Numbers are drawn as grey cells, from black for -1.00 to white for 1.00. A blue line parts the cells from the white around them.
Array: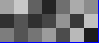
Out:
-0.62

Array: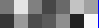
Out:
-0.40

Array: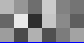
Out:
-0.64

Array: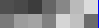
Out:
0.29

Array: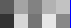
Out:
-0.08

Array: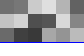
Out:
-0.38

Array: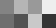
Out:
0.58

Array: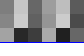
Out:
-0.24
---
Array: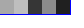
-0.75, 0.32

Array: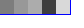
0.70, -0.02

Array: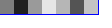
0.54, -0.01

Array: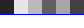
-0.48, -0.71

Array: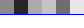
0.81, 0.08

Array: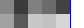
-0.48, 0.27
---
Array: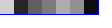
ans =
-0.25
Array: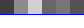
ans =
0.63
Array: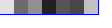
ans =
0.13
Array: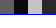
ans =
0.54
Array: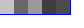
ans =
0.21
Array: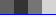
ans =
-0.08
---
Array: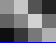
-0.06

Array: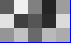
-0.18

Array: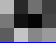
0.06

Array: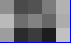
-0.54

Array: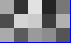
0.21

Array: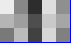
-0.49

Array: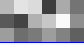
-0.04
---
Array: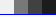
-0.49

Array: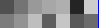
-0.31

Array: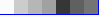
-0.25

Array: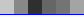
-0.09

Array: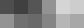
0.43

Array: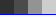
0.15

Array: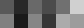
0.34

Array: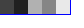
0.05
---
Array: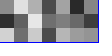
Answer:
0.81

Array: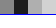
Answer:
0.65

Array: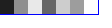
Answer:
0.99

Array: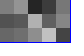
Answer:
0.51

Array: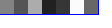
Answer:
0.97

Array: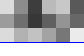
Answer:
0.84

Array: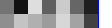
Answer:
0.74

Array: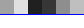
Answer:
0.76

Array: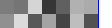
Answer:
0.72

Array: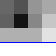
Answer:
0.77
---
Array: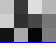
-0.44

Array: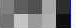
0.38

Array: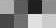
0.75

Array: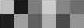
-0.41

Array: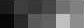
0.50

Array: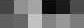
0.19

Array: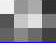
0.76

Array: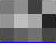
0.32

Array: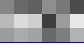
0.22

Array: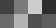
-0.38
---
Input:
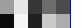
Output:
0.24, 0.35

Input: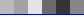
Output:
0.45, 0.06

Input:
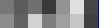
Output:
-0.07, -0.50

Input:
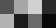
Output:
-0.35, -0.94

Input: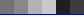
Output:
-0.10, -0.53

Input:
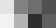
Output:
0.79, -0.25

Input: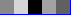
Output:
0.07, -0.25

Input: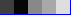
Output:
-0.51, 0.74

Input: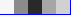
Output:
0.93, 0.64

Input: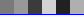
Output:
-0.04, 0.37
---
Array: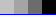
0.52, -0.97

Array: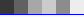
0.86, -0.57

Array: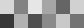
0.80, -0.56

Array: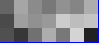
0.66, -0.74

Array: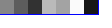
0.96, -0.82

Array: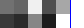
1.00, -0.78

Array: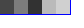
0.63, -0.61
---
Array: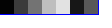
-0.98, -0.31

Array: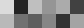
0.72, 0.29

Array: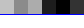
0.52, -0.60

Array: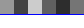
0.19, -0.08

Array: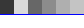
-0.57, 0.54

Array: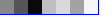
0.06, 0.93

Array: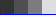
-0.60, 0.74

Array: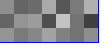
0.11, 0.11

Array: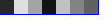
-0.69, -0.24

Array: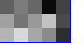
-0.25, -0.65
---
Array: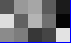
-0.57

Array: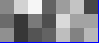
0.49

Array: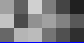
-0.09

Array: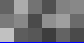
-0.52

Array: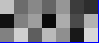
0.12

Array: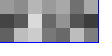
-0.18
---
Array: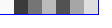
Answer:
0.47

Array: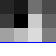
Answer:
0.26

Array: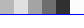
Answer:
0.29

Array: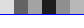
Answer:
0.28

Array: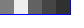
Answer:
0.87

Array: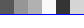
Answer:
0.39

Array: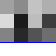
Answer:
0.03

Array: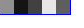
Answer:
-0.84

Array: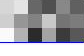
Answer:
-0.66
